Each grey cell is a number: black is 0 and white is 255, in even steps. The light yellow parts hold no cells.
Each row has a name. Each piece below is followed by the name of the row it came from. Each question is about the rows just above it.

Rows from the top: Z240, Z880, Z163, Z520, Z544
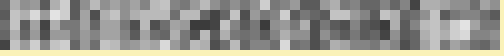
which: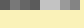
Z880
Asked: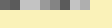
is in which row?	Z880
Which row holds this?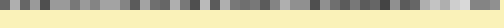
Z520
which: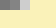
Z880
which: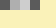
Z240

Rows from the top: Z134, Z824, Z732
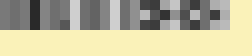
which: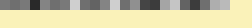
Z134
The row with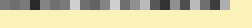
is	Z824

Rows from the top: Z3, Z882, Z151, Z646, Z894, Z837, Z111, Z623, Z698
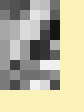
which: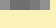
Z623
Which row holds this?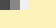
Z698
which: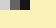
Z151

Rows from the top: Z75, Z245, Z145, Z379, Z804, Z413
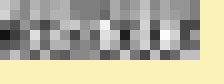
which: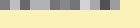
Z804
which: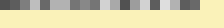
Z804
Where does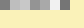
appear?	Z145

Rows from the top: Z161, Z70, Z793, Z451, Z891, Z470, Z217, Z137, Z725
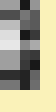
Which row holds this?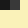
Z451
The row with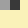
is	Z217
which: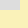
Z451
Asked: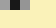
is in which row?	Z161
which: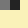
Z725

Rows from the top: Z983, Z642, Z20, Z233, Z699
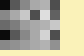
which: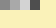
Z233
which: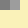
Z20
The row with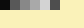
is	Z233

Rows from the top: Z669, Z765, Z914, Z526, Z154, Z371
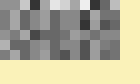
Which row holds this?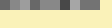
Z765
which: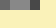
Z765
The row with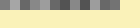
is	Z371
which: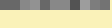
Z154
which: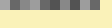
Z371
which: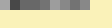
Z526

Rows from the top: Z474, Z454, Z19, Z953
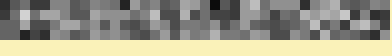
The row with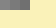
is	Z474
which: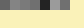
Z474

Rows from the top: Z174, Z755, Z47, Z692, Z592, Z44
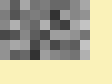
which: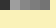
Z44
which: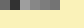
Z44

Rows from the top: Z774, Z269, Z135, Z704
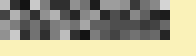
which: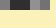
Z774
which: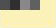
Z269
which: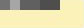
Z135
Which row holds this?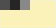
Z269
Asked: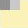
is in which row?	Z704
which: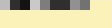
Z774

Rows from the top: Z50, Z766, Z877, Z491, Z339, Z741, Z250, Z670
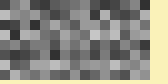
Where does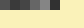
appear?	Z50
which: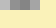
Z250
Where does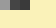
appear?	Z50
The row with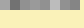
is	Z250
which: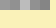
Z250
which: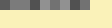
Z339

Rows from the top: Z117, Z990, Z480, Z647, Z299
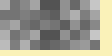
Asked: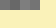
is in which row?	Z480
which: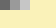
Z117
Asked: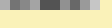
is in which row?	Z117
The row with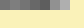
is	Z990
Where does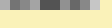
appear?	Z647

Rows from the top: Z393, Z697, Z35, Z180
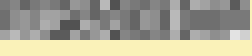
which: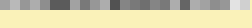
Z180
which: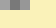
Z180
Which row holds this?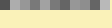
Z35
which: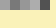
Z180
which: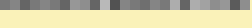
Z393

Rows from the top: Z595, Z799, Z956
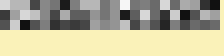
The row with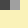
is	Z956
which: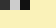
Z799
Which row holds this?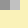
Z956
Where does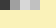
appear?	Z799
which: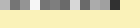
Z595

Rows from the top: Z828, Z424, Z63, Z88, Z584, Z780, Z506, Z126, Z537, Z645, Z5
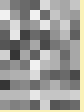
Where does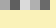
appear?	Z780
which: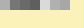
Z828
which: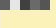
Z88

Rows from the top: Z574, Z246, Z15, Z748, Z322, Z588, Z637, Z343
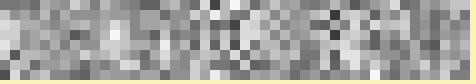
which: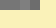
Z574
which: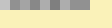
Z322

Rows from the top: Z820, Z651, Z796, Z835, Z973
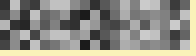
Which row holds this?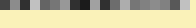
Z651
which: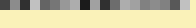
Z973
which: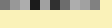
Z973
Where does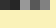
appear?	Z796
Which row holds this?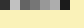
Z973

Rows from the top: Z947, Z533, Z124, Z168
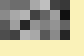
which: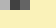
Z533
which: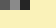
Z168
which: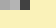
Z533

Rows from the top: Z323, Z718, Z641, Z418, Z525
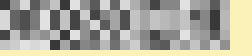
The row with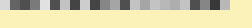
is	Z718
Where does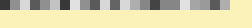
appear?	Z323
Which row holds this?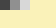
Z641
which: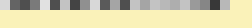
Z641
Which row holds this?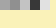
Z418

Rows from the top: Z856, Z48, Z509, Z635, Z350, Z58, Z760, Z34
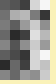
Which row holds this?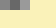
Z34
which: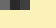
Z635
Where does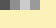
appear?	Z350
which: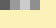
Z509
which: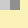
Z509
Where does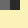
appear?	Z635

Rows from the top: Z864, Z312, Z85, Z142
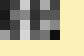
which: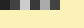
Z864
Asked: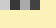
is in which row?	Z864

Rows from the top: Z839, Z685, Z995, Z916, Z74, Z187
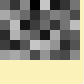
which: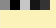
Z839
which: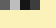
Z995

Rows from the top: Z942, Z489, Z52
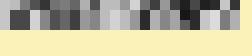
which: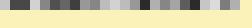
Z52
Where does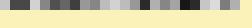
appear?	Z489

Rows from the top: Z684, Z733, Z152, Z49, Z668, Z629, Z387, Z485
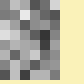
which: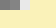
Z733
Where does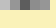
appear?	Z387
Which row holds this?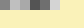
Z684

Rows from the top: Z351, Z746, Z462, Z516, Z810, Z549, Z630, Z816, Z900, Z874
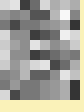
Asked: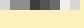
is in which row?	Z516
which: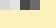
Z630
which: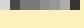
Z874
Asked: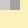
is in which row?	Z810
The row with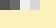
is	Z516
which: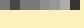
Z462

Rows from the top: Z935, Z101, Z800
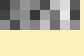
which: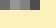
Z935
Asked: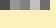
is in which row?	Z800
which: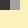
Z101
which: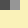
Z800
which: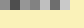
Z800
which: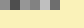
Z800

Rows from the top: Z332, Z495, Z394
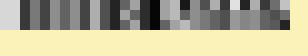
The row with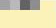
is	Z495
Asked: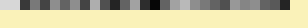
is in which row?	Z394
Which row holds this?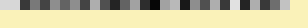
Z332

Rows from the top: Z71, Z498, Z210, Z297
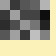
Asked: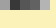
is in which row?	Z71
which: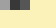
Z71

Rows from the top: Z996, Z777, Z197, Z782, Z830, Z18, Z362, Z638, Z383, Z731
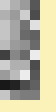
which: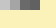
Z782
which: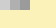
Z996
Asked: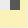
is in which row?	Z638
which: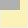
Z362

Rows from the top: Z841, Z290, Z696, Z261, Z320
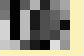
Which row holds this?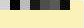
Z696
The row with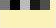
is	Z290
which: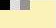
Z320
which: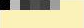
Z261
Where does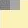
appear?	Z841

